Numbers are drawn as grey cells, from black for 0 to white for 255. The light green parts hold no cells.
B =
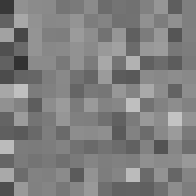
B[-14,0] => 56
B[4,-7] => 168
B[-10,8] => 116
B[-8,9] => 132
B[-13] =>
[98, 168, 146, 136, 137, 148, 125, 132, 113, 114, 145, 125, 144, 127]
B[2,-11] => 127
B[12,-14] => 169
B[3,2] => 148
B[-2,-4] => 106
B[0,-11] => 138
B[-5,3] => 126
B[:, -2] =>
[94, 144, 85, 120, 92, 141, 99, 141, 195, 155, 134, 139, 102, 141]
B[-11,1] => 106
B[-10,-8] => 123
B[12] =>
[169, 108, 130, 128, 139, 91, 147, 125, 133, 187, 106, 147, 102, 133]
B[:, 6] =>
[139, 125, 142, 138, 123, 102, 121, 154, 127, 139, 106, 133, 147, 153]
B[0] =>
[56, 145, 139, 138, 117, 122, 139, 108, 116, 113, 129, 150, 94, 127]
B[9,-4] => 108
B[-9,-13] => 100
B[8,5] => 128
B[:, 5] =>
[122, 148, 155, 146, 146, 114, 101, 123, 128, 141, 114, 122, 91, 134]
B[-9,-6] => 92
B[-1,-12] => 129
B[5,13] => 137
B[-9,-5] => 89
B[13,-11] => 133
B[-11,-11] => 136
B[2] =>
[162, 71, 148, 127, 126, 155, 142, 114, 150, 95, 124, 152, 85, 128]
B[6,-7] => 118
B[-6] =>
[100, 156, 116, 123, 150, 128, 127, 112, 97, 123, 153, 141, 195, 148]

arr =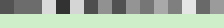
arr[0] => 83
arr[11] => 169
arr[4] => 50
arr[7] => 145

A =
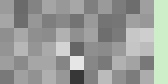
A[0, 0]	155
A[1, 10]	152
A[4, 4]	133
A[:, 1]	[106, 109, 168, 183, 138, 160]
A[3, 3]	170
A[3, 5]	101
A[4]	[158, 138, 166, 166, 133, 230, 135, 121, 177, 163, 120]
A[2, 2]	143
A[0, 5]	167
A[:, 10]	[159, 152, 206, 188, 120, 172]
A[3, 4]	212
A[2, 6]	162
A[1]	[166, 109, 151, 126, 136, 115, 154, 116, 118, 160, 152]
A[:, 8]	[124, 118, 122, 154, 177, 144]

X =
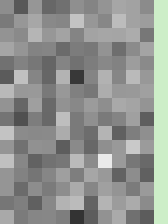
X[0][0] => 141
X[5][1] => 192
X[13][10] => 154
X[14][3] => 136
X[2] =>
[147, 138, 181, 151, 163, 132, 163, 166, 165, 172, 119]
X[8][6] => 144
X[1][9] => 162
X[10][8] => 153
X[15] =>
[169, 123, 134, 135, 126, 51, 93, 146, 170, 112, 92]
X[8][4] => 190
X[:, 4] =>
[112, 134, 163, 107, 132, 179, 152, 146, 190, 172, 93, 119, 159, 141, 179, 126]
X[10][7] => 143
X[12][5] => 126
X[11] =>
[192, 135, 98, 114, 119, 186, 139, 234, 154, 119, 105]
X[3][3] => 133
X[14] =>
[118, 127, 96, 136, 179, 187, 99, 180, 156, 171, 139]
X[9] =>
[195, 139, 137, 138, 172, 122, 109, 180, 96, 126, 143]
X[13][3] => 123
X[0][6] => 132
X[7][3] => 105
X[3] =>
[165, 149, 131, 133, 107, 124, 120, 147, 110, 139, 164]
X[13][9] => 123
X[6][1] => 152
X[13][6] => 134
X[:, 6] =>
[132, 151, 163, 120, 125, 132, 119, 155, 144, 109, 103, 139, 166, 134, 99, 93]
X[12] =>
[149, 130, 117, 134, 159, 126, 166, 153, 98, 141, 96]

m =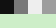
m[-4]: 16
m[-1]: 157

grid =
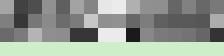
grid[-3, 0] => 165
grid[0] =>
[165, 66, 78, 145, 95, 163, 132, 231, 235, 176, 144, 143, 102, 129, 104, 121]
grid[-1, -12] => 141
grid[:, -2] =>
[104, 86, 102]
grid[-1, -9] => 235
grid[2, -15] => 123
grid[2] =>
[106, 123, 180, 143, 141, 54, 54, 235, 235, 26, 136, 122, 119, 115, 102, 51]
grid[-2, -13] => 138
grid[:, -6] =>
[144, 125, 136]
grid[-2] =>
[127, 55, 119, 138, 108, 123, 199, 143, 145, 103, 125, 96, 89, 89, 86, 172]

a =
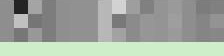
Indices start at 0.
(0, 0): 142
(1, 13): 142
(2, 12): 154
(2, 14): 133
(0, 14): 124
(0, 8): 210
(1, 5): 145
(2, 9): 139
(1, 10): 150
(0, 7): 183
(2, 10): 150
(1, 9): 139
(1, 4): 143
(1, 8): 121
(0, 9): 158
